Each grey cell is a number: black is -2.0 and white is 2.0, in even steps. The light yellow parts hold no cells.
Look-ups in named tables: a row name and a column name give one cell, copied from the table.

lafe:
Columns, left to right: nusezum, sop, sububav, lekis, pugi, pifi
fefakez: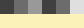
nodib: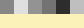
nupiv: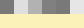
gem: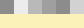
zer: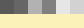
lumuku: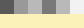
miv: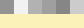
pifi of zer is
1.3
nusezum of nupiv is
-0.1
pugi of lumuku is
0.9
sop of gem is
1.7
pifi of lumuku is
1.8
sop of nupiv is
1.5
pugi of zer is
1.6
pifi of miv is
1.2
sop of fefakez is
-0.3
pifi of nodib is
1.0
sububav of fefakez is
0.4
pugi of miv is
0.1
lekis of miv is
0.5
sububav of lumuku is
0.9
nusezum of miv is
0.3
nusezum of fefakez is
-1.0
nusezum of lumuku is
-0.6
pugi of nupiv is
-0.1
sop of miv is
1.8
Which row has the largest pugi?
zer

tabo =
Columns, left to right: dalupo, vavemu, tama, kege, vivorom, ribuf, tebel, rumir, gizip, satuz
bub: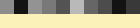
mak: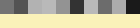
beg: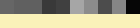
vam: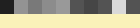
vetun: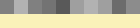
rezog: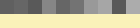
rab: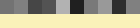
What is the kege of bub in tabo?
-0.1
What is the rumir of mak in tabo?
-0.3
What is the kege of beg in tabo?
-1.1
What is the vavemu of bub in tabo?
-1.7
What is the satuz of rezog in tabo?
0.7
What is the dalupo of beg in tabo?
-0.4
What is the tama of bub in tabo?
0.3
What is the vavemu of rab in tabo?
0.0
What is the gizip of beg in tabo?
0.1
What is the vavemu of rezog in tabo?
-0.4
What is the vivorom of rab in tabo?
0.8
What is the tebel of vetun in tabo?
0.8
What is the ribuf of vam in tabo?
-0.7
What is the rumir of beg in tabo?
-0.8
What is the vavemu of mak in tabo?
-0.7
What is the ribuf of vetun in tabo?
0.5
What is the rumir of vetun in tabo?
0.5

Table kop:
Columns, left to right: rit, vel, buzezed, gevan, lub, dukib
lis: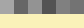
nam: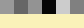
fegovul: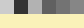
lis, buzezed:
0.3
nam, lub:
1.2
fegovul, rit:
1.2
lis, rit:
0.6
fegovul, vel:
-1.2
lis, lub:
0.0
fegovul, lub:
-0.2
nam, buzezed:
0.3

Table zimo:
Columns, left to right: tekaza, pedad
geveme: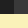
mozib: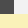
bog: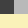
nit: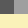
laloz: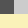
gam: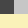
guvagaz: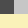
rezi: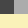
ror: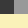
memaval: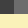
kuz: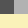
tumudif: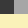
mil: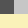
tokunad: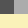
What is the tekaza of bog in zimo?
-1.0
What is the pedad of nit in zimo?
0.5
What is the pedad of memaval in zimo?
-0.3
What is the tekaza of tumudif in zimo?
-1.1
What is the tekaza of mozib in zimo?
-0.8
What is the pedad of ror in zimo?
0.4
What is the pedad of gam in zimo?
1.1
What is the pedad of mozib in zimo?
1.8
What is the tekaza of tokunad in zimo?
-0.7
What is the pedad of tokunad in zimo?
0.7
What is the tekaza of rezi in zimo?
-0.9
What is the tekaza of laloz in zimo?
-0.7
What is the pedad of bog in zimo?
0.9
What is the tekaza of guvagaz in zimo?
-0.8
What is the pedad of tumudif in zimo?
0.6
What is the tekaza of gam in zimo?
-0.9
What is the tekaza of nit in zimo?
-0.6
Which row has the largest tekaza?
nit

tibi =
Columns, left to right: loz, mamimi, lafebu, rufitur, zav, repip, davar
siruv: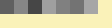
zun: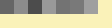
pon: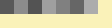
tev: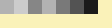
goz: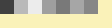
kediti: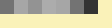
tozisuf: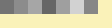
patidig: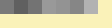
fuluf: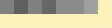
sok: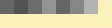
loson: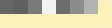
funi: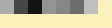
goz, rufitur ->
0.5
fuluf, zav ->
0.2
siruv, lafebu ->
-0.9
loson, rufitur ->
1.8
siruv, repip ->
-0.2
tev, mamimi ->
1.2
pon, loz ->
-0.6
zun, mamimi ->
0.2
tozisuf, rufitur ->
-0.4
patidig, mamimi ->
-0.5
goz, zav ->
-0.1
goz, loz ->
-1.0
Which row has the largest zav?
kediti

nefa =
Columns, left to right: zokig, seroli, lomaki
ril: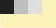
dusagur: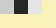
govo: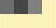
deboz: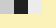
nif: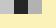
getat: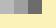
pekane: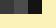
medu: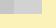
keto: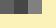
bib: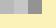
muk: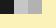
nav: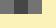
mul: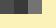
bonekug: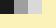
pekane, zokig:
-1.1
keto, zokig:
-0.5
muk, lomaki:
0.8
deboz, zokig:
1.2
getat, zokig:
0.9
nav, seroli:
-0.9
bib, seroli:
1.1
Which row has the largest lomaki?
deboz

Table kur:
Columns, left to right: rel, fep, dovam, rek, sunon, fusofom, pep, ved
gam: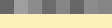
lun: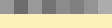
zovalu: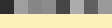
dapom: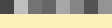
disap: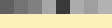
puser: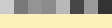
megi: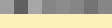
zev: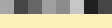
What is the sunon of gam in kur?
0.1
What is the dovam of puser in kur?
0.3
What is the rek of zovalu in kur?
0.2
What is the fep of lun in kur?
-0.3
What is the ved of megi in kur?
0.1
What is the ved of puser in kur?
-1.2
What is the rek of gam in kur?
-0.3
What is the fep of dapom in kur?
1.0
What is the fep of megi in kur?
-0.5
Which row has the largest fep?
dapom

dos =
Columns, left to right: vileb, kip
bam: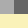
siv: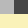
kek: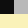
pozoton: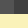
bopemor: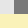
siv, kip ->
-0.9
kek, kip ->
0.9
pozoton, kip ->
-1.0
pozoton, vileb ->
-0.7
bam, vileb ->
0.7
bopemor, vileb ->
1.6
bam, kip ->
-0.4
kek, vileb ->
-1.8
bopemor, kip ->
-0.1
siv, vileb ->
0.9

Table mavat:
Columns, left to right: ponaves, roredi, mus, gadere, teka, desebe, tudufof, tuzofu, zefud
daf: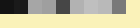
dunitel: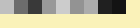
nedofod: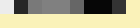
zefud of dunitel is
-1.7
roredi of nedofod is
-1.4
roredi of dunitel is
-0.3
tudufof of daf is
1.0
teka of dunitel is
1.2
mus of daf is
0.6
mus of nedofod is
-0.1
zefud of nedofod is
-1.2
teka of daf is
-0.9

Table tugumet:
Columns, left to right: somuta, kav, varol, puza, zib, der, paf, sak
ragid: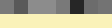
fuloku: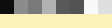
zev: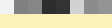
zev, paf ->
0.2
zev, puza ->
-1.3
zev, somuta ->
1.8
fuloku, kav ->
0.2
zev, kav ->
0.0
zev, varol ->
0.1
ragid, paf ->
-0.3
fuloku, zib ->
-0.6
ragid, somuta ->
-0.1
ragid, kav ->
-0.6
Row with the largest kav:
fuloku

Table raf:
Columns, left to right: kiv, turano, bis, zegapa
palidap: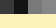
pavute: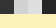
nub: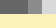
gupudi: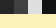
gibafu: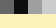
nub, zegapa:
1.4
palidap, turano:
-1.7
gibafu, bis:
0.5
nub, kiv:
-0.4
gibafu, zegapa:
1.2
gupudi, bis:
1.5
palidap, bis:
-0.1
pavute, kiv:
-1.2
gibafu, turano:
-1.8
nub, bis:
0.2
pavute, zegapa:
-1.4
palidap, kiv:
-1.1
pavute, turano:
1.3
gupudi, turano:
-1.0
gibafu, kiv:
-0.4
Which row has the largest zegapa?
nub

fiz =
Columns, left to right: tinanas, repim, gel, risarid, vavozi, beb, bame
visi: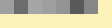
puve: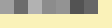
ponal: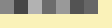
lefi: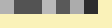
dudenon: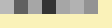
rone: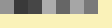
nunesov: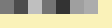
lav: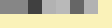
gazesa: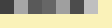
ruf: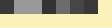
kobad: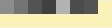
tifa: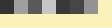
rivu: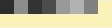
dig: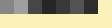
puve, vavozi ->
0.3
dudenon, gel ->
0.6
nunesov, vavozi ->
-1.2
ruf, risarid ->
-1.2
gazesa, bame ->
1.0
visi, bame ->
0.1
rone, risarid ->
0.7
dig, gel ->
-0.9
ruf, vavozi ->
-0.3
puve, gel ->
0.8
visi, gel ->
0.6
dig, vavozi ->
-1.1
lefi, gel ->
-0.7
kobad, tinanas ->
0.2
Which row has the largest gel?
nunesov

